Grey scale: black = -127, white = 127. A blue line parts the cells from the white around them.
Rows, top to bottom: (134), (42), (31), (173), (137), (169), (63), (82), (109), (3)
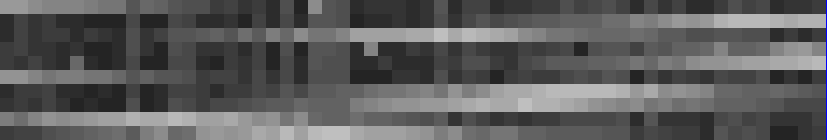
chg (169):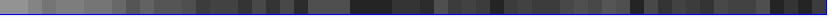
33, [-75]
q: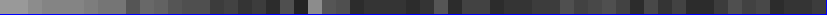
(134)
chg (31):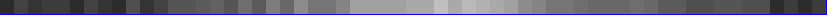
7, [-67]
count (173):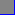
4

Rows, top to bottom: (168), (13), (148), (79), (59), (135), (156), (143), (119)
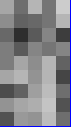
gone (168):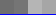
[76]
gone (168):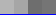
[76]
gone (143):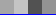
[46]

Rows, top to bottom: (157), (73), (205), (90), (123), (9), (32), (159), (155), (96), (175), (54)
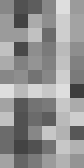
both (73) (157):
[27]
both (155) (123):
[65]
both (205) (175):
[-20]
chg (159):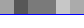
3, [-12]
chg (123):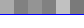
6, [1]

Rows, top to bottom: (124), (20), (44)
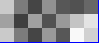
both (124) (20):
[-46]
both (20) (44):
[25]

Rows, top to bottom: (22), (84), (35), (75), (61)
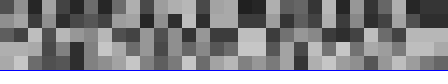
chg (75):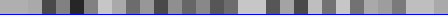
6, [-81]
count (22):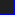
1

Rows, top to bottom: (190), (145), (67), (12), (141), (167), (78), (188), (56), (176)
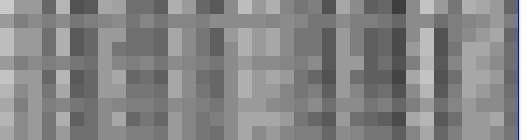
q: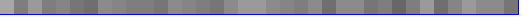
(188)
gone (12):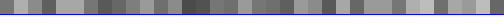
[19]
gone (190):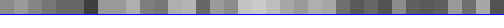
[33]

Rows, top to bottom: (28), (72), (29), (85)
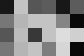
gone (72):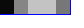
[53]
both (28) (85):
[67]
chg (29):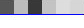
6, [80]
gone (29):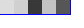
[60]
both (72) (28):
[67]
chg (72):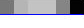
6, [-118]
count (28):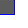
2

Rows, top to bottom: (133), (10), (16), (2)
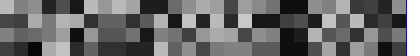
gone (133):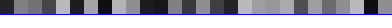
[9]
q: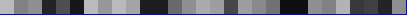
(133)
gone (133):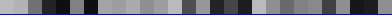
[-70]

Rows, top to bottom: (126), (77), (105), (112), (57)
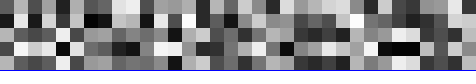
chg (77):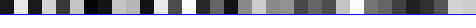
16, [-34]
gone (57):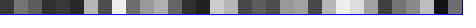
[-4]
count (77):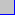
3

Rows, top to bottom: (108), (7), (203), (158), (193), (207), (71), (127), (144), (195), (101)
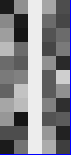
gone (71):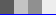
[-28]
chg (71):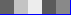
5, [16]

